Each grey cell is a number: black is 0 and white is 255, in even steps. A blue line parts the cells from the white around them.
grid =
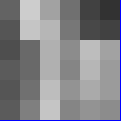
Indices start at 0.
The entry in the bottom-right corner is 140
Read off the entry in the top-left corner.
99
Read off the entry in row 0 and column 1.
205
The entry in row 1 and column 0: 85
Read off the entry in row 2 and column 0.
78
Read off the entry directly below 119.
140
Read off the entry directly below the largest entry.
197
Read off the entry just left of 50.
65
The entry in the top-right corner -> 50
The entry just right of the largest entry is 162

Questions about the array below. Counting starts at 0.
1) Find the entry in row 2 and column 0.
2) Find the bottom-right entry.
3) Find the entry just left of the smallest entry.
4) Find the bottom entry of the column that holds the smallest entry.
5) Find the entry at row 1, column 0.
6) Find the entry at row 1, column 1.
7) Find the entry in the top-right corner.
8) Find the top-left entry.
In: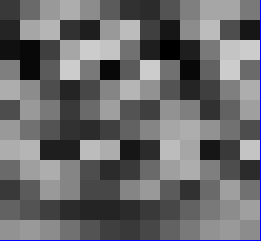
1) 16
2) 140
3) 30
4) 98
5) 36
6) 166
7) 121
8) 57

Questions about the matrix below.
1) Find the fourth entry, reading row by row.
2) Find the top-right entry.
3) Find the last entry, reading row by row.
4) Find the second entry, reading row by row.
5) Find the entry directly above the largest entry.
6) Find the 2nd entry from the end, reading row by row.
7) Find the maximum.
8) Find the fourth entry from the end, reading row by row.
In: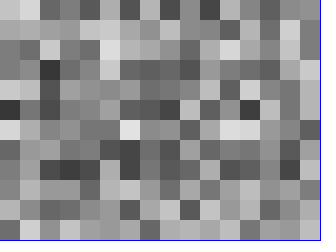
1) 125
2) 145
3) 189
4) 214
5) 95
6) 153
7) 226
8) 118

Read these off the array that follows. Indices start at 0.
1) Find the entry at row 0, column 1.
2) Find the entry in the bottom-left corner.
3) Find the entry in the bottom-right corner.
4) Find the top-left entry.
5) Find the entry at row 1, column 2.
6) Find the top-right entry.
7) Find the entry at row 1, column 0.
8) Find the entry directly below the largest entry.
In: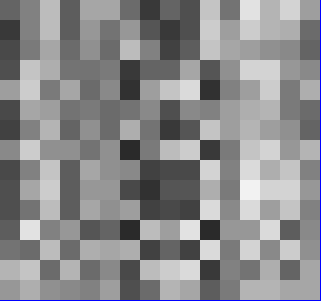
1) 129
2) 151
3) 166
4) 100
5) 188
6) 158
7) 57
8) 218

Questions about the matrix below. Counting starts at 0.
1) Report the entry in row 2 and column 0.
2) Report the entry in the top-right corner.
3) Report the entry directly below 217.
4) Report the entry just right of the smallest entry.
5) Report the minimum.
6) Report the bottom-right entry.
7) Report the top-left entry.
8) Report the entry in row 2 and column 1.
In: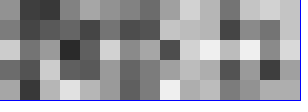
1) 204
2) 196
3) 160
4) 95
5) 42
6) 174
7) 146
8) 116

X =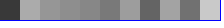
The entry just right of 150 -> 142
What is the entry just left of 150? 171
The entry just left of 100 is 157

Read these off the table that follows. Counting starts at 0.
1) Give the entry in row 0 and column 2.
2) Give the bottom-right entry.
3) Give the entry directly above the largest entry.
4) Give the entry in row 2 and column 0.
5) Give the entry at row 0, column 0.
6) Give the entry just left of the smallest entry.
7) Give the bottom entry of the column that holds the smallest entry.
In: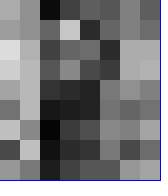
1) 11
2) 164
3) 157
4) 220
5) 171
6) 136
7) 29

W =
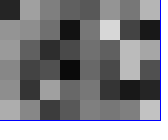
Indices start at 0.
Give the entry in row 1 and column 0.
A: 148
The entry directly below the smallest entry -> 104
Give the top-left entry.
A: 37
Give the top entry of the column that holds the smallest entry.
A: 96
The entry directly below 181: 24
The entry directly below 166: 80
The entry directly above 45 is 112
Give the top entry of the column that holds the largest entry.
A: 148
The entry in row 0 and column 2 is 127
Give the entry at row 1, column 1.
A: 142
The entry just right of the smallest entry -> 104
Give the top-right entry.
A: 181
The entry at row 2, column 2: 45
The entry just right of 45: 73

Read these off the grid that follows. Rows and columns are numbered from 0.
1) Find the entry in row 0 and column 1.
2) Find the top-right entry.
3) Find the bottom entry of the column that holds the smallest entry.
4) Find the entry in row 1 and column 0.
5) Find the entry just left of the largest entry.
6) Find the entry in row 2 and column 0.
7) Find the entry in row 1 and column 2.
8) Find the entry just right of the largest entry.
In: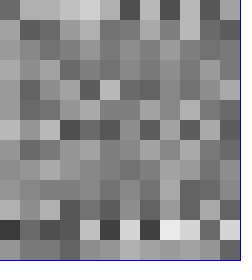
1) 176
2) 162
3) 149
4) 162
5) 65
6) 155
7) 106
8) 213

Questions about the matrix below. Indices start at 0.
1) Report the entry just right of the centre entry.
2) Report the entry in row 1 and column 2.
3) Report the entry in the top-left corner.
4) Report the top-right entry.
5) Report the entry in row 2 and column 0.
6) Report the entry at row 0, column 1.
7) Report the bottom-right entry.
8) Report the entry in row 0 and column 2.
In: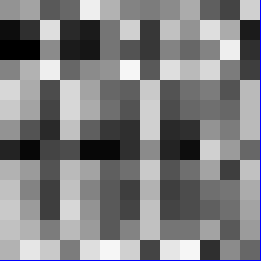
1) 208
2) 222
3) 147
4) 208
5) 0
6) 163
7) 103
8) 89

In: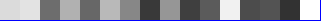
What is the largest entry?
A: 255
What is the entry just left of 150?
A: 57
